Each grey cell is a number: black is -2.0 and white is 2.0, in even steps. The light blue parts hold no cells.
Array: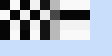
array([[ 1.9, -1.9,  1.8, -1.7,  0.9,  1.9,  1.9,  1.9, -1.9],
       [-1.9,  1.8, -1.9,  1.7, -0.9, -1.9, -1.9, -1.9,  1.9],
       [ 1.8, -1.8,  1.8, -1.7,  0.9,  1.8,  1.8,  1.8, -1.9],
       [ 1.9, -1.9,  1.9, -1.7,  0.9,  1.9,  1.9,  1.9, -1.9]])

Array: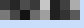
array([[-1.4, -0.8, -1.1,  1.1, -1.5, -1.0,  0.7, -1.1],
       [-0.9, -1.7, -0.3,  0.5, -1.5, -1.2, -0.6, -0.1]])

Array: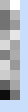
array([[ 2.0,  0.9],
       [ 0.9, -0.2],
       [ 0.4, -0.2],
       [ 1.6,  0.7],
       [ 0.6,  1.4],
       [ 0.7,  0.0],
       [ 0.4,  1.4],
       [ 0.9,  1.2],
       [ 0.6, -0.5],
       [-0.2, -1.8]])

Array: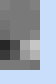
array([[-0.1, -0.1,  0.0,  0.0],
       [-0.1, -0.1, -0.1, -0.1],
       [-0.1, -0.1, -0.1, -0.2],
       [-0.1, -0.1,  0.1, -0.3],
       [-0.8,  0.6,  1.1, -1.4],
       [-0.6,  0.4,  0.8, -1.1],
       [-0.1, -0.1, -0.2, -0.1]])

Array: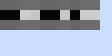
array([[-0.4, -0.3, -0.3, -0.4, -0.4, -0.3, -0.4, -0.3, -0.3, -0.4],
       [-1.9,  1.2,  1.1, -1.9, -1.9,  1.1, -1.9,  1.2,  1.2, -1.9],
       [-0.4, -0.3, -0.3, -0.4, -0.4, -0.3, -0.4, -0.3, -0.3, -0.4]])

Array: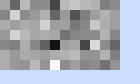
array([[-0.4,  0.9,  0.2,  0.2, -0.9,  0.9,  1.1,  0.9,  0.8,  0.0,  0.2,
         0.6],
       [ 1.3,  0.2,  0.4,  0.8, -0.4,  0.4, -0.7,  0.0,  0.5,  0.8,  0.5,
         0.1],
       [ 0.5,  0.7,  0.6,  1.3,  0.5,  0.5, -0.1,  0.1,  1.1,  0.7,  0.5,
         0.7],
       [ 1.3,  0.9,  0.6,  0.7,  0.6, -0.2,  0.1,  0.2,  0.2,  0.8,  0.1,
         0.4],
       [ 0.0,  0.7,  0.1, -0.5, -1.7,  0.5,  0.6, -0.9,  1.4,  0.2, -0.4,
         0.1],
       [ 0.4,  0.7,  0.6,  0.5,  0.7,  0.8,  0.9,  0.3,  0.3,  0.8,  0.0,
         0.7],
       [ 0.4,  0.3,  0.9,  0.3,  1.9,  0.2,  0.5,  0.1,  0.2, -0.2,  0.3,
         0.7]])

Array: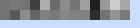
array([[-0.1, -0.2, -1.0,  0.7, -0.3,  0.2, -0.2,  0.5, -1.5,  0.4,  1.2,
         0.6, -0.2],
       [-0.6,  0.2, -0.4,  0.0, -0.1,  0.1,  0.0,  0.0, -1.3, -0.2,  0.3,
        -0.1, -0.2]])

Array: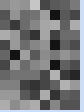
array([[ 0.4,  0.3,  1.1, -0.9, -0.6, -0.5, -0.1,  0.2],
       [ 0.3, -0.3, -0.2,  0.5, -1.7, -0.6, -0.9, -0.7],
       [-1.1, -0.3,  0.1,  0.6,  0.7, -0.5,  0.7, -0.5],
       [ 0.4, -0.7, -1.2,  0.6, -1.0, -0.3, -0.3,  0.7],
       [ 0.4, -0.3,  0.1,  0.3, -1.7, -0.5, -0.8, -0.9],
       [-1.7,  0.5, -0.6,  0.2, -0.1,  0.3,  0.0, -0.4],
       [ 0.4, -0.3,  0.1,  0.3, -1.7, -0.5, -0.8, -0.9],
       [-0.2, -0.2, -0.2, -0.9,  0.8, -1.1, -1.4, -0.4],
       [ 0.0, -1.0, -1.2, -0.9, -0.5,  0.8,  0.4,  0.0],
       [ 0.4, -0.6, -1.0,  0.7, -1.2, -0.5, -0.6,  0.4],
       [ 0.2,  0.5,  0.7, -1.0,  0.1, -0.7, -0.7,  0.7]])
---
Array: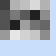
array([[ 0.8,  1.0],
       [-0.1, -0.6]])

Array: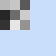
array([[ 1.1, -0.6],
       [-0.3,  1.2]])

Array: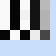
array([[-1.9,  1.9],
       [-1.9,  1.8]])

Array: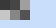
array([[-0.9,  0.5],
       [ 0.1, -0.7]])

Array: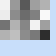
array([[ 0.4, -0.6],
       [ 0.2, -0.3]])

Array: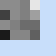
array([[0.2, 0.0],
       [0.2, 0.0]])

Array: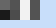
array([[-0.7,  1.8],
       [-0.8,  1.8]])

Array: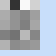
array([[-1.2,  1.9],
       [ 0.3,  0.1]])
